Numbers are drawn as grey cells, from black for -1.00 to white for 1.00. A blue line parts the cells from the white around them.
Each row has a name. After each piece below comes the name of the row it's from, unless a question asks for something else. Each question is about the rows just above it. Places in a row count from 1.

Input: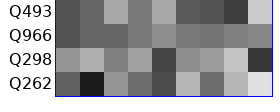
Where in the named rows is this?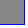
Q966, 9
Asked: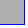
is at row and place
Q298, 2
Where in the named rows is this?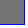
Q966, 7

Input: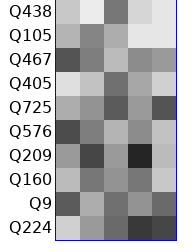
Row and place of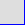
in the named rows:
Q405, 1
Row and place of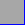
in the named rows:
Q405, 4
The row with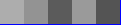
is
Q725

